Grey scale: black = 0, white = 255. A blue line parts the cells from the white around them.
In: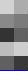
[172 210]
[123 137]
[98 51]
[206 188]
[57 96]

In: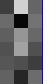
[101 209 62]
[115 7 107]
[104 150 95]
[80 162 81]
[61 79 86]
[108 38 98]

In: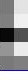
[227 121]
[240 127]
[81 8]
[235 149]
[127 121]

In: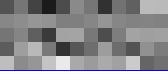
[186 187 96 114 49 118 138 76 27 67 118 83]
[129 132 130 134 149 134 127 127 146 150 141 135]
[161 159 163 126 77 120 164 163 58 95 133 117]
[124 145 83 109 157 110 87 50 121 185 158 92]
[112 101 203 161 170 155 169 234 196 150 139 190]

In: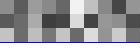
[149 70 136 192 242 103 137 156 92 141]
[76 142 151 67 218 69 62 171 107 90]
[114 203 148 220 106 196 119 190 108 195]

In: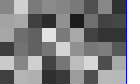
[49 135 80 121 133 139 122 208 134]
[70 66 111 27 145 44 64 168 163]
[51 51 66 168 122 226 97 110 167]
[87 125 119 145 212 118 97 114 61]
[169 77 215 189 118 66 207 134 202]
[184 185 79 156 57 47 176 180 63]

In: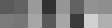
[142 146 98 149 50 154 98 90]
[176 209 59 166 89 165 119 123]
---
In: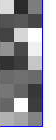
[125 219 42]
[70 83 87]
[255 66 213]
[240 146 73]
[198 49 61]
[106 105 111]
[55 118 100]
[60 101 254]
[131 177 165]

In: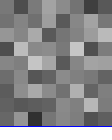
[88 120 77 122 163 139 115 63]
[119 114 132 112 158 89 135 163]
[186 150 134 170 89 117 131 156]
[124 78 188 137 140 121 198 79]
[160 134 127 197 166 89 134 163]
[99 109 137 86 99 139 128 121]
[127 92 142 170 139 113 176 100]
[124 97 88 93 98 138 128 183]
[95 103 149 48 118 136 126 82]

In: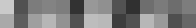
[125 202 81 124 131 125 50 152 144 82 48 110 123 109]
[103 169 93 159 182 146 81 189 185 61 81 183 154 79]

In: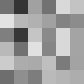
[195 113 52 161 114 217]
[140 226 184 177 161 131]
[164 127 55 197 138 217]
[164 185 113 225 133 217]
[163 204 172 170 191 123]
[173 110 143 125 186 180]

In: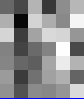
[183 103 72 180 56 141]
[245 175 8 212 173 137]
[150 213 60 163 217 213]
[73 130 67 106 131 254]
[179 133 103 94 165 235]
[100 155 59 113 161 176]
[218 145 82 139 135 149]

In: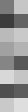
[198 122]
[99 60]
[201 186]
[179 161]
[87 133]
[197 216]
[92 79]
[222 201]

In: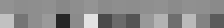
[138 146 141 142 144 136 142 148 139 142 141 143 145 139 144 143]
[91 193 117 142 154 38 139 226 74 106 84 153 179 110 186 131]

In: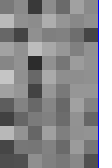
[138 121 138 57 140 106 161]
[144 186 144 140 174 149 136]
[68 103 68 144 127 129 110]
[145 162 145 189 168 151 128]
[146 134 146 44 145 118 156]
[144 197 144 104 170 142 142]
[150 161 150 67 150 121 150]
[131 93 131 104 134 104 161]
[102 65 102 123 129 108 146]
[147 184 147 102 160 127 145]
[119 70 119 118 130 106 155]
[80 78 80 143 128 120 136]

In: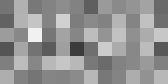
[105 116 177 120 131 141 130 95 154 138 148 163]
[110 98 179 197 132 209 125 138 130 181 132 193]
[199 156 136 241 118 163 134 189 148 194 144 172]
[88 84 166 115 91 159 60 111 204 171 136 188]
[128 127 189 135 184 198 184 121 107 130 136 154]
[184 174 129 117 133 131 139 183 120 132 173 146]
